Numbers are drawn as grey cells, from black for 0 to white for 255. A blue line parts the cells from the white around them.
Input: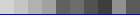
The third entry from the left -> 177
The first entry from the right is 90
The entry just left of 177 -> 197

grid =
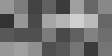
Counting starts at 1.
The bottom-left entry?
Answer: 151
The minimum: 51
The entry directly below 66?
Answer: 73
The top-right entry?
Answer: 136
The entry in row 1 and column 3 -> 66
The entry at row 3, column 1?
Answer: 88
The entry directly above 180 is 59
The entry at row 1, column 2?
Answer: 124
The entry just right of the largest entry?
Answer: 186
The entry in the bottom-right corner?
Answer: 117
